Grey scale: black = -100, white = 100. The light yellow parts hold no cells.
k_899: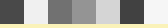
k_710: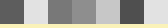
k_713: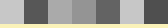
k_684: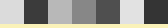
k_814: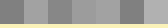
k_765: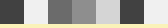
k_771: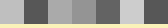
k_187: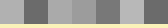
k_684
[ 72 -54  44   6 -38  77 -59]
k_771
[ 50 -32  33  16 -22  61 -32]
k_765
[-49  88 -16  11  67 -49  88]
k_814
[ 0 27  6 22 27  0 39]

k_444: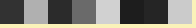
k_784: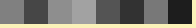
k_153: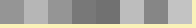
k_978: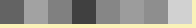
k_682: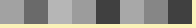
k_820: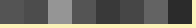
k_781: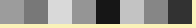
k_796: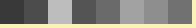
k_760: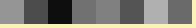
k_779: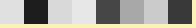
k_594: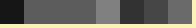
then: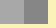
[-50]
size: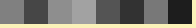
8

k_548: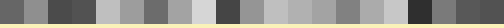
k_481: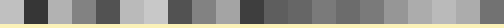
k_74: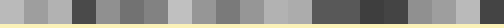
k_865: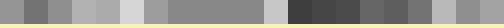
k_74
[ 45  23  39 -41  12 -10   1  50  17  -4  17  39  34 -31 -31 -51 -46  12
  23  45 -46]
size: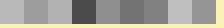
9
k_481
[ 50 -57  39   1 -36  45  56 -36   1  28 -51 -26 -20  -4 -15  -4  17  34
  45  34 -10]

